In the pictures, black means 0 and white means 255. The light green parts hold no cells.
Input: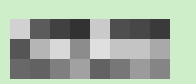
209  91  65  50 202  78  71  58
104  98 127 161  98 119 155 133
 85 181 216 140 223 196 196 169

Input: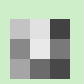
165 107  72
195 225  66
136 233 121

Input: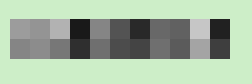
133 140 119  47 111  76  68 111  91 164  62
156 148 178  25 133  83  41 104  97 198  33

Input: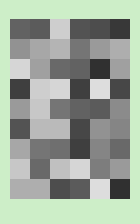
 98  91 206  83  77  56
199 105 192 214 125 154
167 117 111  63 133 105
214 160 105  98  48 160
146 167 180 117 154 174
174 174  77  91 221  48
 83 186 186  71 146 133
154 199 117  98  91 139
 63 206 214  63 221  71

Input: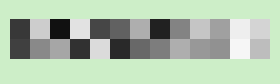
 64 137 166  49 219  41 104 125 174 152 145 246 189
 56 205  17 226  70  97 174  33 131 197 160 238 212

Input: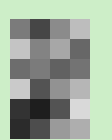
 51  30  83 217
123  70 139 189
 43  77 154 174
202  83 146 182
109 123  97 115
196 131 167 103

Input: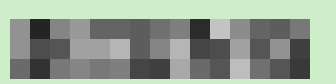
146  36 133 153 100 100  93 112 127  43 195 140 100  93 120
106  50 120 133 120 127  69  63 168 106  85 189 112  85  57
146  77  85 161 161 181  93 133 181  69  77 161  85 146  63

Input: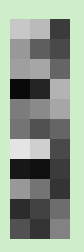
 23  16  59
  9  36 179
 81  52 130
 44  66 109
116  81 101
152  94  73
152 116  52
124 138 166
159 166 101
199 186  59
228 207  73

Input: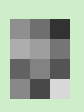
136  72 216
143 111  50
 98 130  84
173 158 117
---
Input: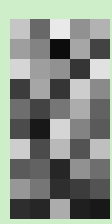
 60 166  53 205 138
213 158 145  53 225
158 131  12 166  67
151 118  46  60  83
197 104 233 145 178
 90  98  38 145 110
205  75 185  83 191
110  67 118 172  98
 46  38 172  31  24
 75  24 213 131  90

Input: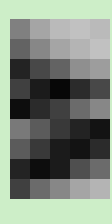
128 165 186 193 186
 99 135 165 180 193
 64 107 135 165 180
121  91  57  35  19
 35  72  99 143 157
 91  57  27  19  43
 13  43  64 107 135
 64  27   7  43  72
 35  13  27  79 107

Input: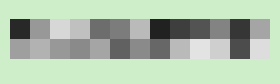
159 178 152 138 165  97 138 103 186 227 207  76 221
 40 152 215 192 109 124 186  33  62  83 131  54 165

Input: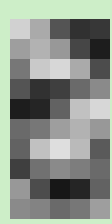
119 201 215 170  76
 98 193 222 186  90
158 178 152  70  29
209 170  84  49  55
138 131 106 119 158
106 119 158 178 152
 63 113 138 125 106
152  76  23  37  98
 84  49  63 106 138
 29  37  98 193 215

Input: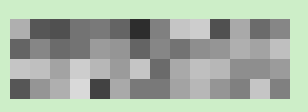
197 191 163 205 183 155 197 107 169 191 183 142 142 155
 86 149 175 217  66 169 121 121 163 183 149 128 197 128
100 134 107 115 155 149 100 134 115 142 149 175 163 191
175  86  80 115 121 100  45 128 197 205  80 169 107 134

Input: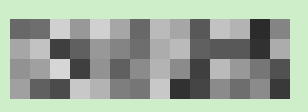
166 194  63  96 152 132 110 172 186  96  88  88  49 172
146 160 214  63 146  96 139 179 139  63 186 152 118  81
104 110 208 152 208 166 104 186 166  88 194 179  43 132
160  96  75 200 179 126 118 200  49  69 139 110 139  57

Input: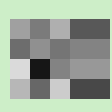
109 144 117 131 131
160 123 175  88  88
183 103 204  72  72
218  22 131 152 152
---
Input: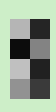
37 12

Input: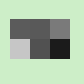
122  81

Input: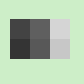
213  88

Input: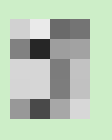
116 158 214 213

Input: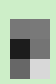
121  28

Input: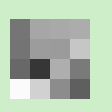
172 155  54 251
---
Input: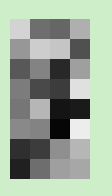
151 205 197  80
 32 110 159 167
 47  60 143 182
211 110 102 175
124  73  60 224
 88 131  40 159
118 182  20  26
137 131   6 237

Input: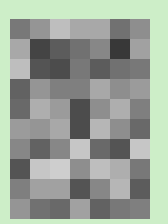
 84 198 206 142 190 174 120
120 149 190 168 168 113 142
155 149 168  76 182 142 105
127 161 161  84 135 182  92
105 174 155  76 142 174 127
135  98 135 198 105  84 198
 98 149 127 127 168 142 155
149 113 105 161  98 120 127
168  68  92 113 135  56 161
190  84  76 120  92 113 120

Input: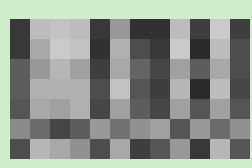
 56 168 202 194  49 176  77  56 202  42 188  77
 56 188 194 188  56 152  49  49 188  62 202  62
 93 152 182 160  62 168 100  70 160  93 168  77
 93 176 176 176  77 194  85  62 182  42 188  70
 77 182 168 145  77 168  62  85 152  56 182  85
 85 168 160 176  70 160  93  70 160  85 160  85
138 107  70  93 152 114 145 160  85 152 107 145

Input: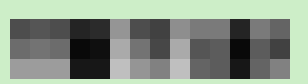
156 156 156  23  23 191 149 129 191 100  92  23 100 129
108 115 108   9  15 170 115  71 170  85  92   9  92  65
 77  85  77  36  43 149  77  65 142 122 122  36 122 100

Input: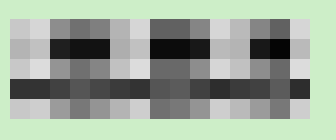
200 206 155 120 148 180 206 112 120 148 206 186 155 120 206
200 220 148 112 133 193 220 105 105 141 214 193 141 105 220
200 214 141 112 127 180 214  97  97 133 214 186 133  97 214
 51  51  65  85  71  59  51  85  91  65  45  59  65  91  45
180 193  31  18  18 174 193  12  12  24 186 180  24   5 186

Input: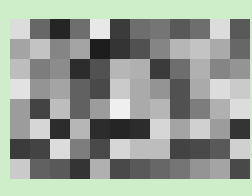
 59  67 220 125  73 214 189 189  67  73  89 208
156  67 189  97 156 239 170 182  81 125 176 220
226 148 164  97  73 202 170 148  81 170 220 202
189 125 140  44  81 182 176  59 110 176 133 148
164 195 133 164  29  52  81 133 182 195 170 103
202  97  89  52 176  73  89 103 117 148 164  73
156 214  44 182  44  37  44 214 164 208 156  52
220 103  37 110 232  59 110 117  89 110 220  89

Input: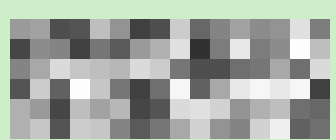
132 168 218 198 190 183 218 204 118  78  78 111 118 168 111 218
 70 140 132  64 118  90 154 176 224  49 124 232 124 140 253 190
 84 204  97 253 198 118  64 111 246  97 168 232 246 232 246  64
176 198  84 204 198 132  90 118 168 210 147 132 210 239  97 111
154 162  78  84 190 147  64  78 204 103 132 162 140 147 224 124
176 154  70 190 162 183  70  84 218 224 210 147 176 190 111 103
